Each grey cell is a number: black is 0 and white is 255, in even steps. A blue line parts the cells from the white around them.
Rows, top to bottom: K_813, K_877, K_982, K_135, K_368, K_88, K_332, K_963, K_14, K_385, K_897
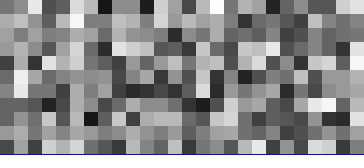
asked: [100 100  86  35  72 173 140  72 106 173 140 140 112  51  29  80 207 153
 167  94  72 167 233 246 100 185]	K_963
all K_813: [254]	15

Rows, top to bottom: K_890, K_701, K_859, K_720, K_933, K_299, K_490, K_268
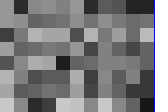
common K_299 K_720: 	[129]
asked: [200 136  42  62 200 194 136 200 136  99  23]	K_268
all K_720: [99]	1 8 10
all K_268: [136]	1 6 8
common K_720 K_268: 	[99]

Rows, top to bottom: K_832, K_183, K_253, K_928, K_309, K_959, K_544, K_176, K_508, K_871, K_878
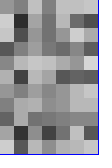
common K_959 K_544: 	[184]
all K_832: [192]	2 4 5
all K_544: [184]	5
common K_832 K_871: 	[192]
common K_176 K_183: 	[184]
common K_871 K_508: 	[114]
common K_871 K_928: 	[87]

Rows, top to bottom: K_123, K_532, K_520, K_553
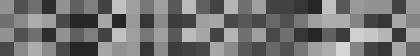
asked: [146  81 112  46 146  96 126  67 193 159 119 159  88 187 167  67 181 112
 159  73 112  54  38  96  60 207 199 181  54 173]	K_520
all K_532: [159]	3 14 22

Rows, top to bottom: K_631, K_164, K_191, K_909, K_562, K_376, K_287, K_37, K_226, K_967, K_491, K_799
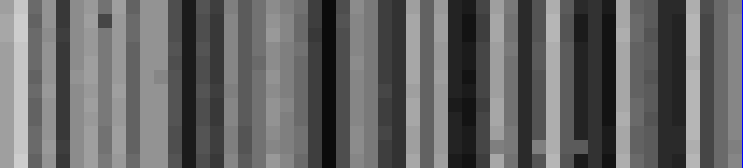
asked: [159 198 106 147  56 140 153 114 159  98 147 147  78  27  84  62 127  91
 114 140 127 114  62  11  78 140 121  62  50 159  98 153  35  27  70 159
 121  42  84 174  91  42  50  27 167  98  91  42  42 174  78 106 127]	K_631
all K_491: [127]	16 20 35 38 52

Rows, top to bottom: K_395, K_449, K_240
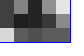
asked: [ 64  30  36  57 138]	K_449
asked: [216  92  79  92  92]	K_240
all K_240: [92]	1 3 4

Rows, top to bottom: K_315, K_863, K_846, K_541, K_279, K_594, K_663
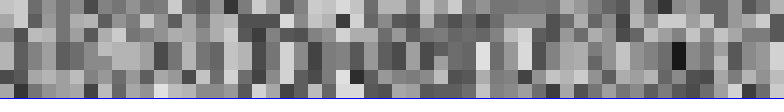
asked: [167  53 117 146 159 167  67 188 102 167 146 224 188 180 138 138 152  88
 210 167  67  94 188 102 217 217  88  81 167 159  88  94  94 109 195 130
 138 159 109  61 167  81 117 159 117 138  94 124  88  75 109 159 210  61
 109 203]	K_663
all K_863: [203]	1 47 48 54
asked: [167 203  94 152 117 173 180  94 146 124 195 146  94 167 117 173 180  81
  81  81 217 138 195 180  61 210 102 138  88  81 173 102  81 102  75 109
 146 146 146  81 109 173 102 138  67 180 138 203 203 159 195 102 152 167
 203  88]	K_863
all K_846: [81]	1 21 39
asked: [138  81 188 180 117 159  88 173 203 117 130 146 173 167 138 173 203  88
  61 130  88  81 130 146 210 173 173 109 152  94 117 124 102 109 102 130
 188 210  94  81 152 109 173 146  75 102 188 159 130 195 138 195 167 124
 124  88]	K_846

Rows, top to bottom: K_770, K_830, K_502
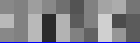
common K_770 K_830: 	[129]
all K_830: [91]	5 9
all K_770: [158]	2
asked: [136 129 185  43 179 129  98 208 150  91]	K_502
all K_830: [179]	4

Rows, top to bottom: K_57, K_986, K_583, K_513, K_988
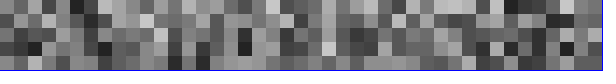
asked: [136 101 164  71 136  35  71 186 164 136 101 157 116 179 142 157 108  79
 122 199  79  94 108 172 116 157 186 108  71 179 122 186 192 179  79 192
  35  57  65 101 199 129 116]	K_57
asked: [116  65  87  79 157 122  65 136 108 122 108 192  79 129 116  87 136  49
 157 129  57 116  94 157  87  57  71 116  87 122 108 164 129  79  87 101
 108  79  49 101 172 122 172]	K_583
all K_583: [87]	2 15 24 28 34

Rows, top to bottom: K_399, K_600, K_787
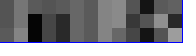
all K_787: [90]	0 6
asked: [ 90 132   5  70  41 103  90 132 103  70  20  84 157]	K_787
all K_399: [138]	8
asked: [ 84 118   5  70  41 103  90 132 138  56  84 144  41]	K_600

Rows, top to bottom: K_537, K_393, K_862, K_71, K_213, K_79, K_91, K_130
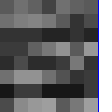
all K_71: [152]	6
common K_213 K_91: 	[59]
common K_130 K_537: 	[90]
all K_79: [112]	0 3
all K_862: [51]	0 1 2 5
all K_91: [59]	1 2 6
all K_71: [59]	0 1

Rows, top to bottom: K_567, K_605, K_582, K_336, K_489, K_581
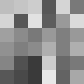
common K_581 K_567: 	[87]
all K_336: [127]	1 4
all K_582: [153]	3 5
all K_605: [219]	5
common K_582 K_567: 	[121]
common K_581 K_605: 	[87]

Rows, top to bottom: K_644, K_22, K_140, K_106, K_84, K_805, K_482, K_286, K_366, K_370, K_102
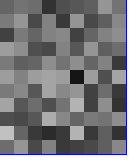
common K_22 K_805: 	[130]
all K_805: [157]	0 2 4 6
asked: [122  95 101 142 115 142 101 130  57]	K_84
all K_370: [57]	2 4 6
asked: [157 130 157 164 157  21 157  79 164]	K_805
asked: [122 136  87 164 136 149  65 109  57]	K_482

